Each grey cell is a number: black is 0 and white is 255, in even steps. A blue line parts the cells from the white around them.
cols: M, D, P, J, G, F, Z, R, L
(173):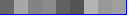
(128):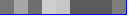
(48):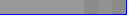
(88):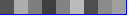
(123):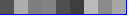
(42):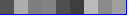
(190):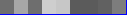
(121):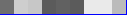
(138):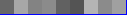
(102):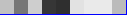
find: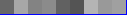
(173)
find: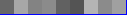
(138)
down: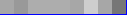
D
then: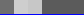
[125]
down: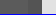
F
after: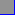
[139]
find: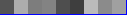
(42)

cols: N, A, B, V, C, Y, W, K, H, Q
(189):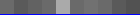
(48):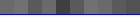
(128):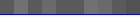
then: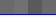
[63]
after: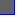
[106]

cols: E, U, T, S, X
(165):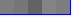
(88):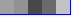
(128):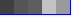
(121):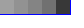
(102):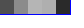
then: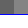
[125]
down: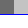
S
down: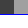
E
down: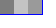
X
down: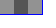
U
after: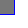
[99]
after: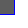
[195]

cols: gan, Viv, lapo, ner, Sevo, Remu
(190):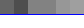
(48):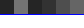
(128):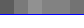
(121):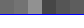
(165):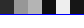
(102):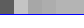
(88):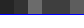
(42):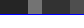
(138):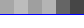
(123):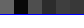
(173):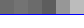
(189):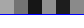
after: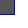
[93]
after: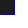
[138]
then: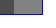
[151]
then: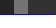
[78]
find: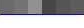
(121)
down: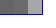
gan

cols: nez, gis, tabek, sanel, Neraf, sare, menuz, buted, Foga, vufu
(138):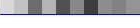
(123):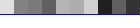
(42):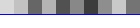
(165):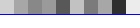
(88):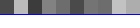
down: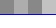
sare
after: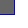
[180]
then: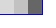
[180]

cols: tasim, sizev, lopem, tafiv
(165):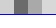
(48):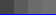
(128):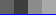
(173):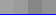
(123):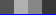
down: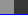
tafiv
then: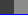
[169]
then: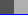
[134]
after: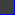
[140]

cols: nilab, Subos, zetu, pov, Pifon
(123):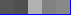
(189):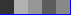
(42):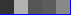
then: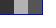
[92]
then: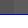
[136]
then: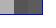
[136]
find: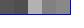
(123)

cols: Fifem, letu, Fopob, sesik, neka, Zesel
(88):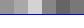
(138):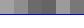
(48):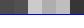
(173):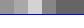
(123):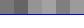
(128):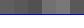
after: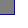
[155]
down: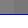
neka
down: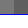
Fifem
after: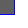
[89]
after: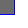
[101]

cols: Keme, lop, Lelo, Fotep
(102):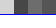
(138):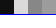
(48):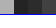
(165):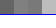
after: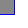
[156]
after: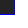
[44]
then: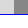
[156]
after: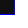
[218]
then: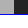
[44]
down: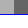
Keme
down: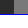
Lelo

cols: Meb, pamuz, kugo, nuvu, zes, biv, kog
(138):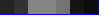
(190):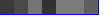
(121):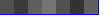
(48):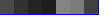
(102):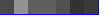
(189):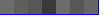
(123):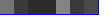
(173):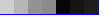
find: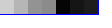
(173)
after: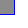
[5]
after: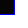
[21]

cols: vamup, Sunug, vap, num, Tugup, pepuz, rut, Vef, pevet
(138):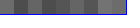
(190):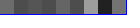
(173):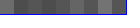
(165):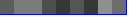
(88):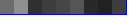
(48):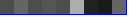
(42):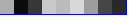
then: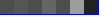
[115]
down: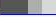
pepuz
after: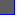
[123]

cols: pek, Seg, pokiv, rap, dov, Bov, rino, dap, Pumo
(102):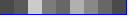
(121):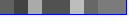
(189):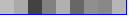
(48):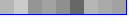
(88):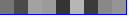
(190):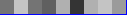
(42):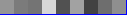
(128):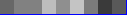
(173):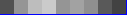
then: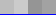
[143]
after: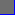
[143]
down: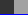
Bov

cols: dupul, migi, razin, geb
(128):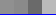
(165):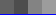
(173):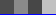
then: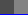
[156]
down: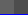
dupul
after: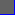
[77]
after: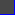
[193]
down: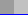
geb

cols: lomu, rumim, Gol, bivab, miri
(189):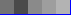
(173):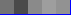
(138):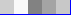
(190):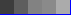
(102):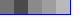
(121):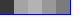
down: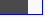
rumim
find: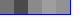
(173)

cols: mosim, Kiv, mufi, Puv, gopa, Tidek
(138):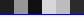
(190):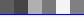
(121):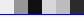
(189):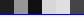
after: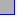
[121]
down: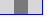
Puv
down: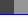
Kiv

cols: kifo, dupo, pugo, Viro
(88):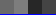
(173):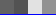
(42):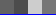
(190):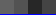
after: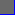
[125]
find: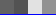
(173)

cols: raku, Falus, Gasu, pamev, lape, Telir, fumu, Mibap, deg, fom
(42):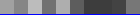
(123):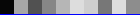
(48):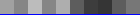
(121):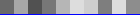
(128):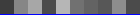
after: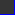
[93]
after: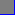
[221]
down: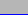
lape

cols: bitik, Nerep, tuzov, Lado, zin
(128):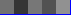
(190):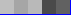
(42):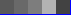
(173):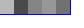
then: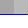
[74]
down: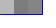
tuzov
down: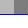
tuzov
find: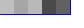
(190)
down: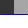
Nerep
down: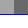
Nerep

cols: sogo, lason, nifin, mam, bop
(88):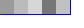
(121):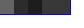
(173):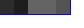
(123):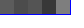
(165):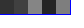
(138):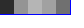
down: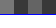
mam
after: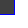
[133]
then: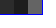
[100]
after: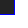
[126]

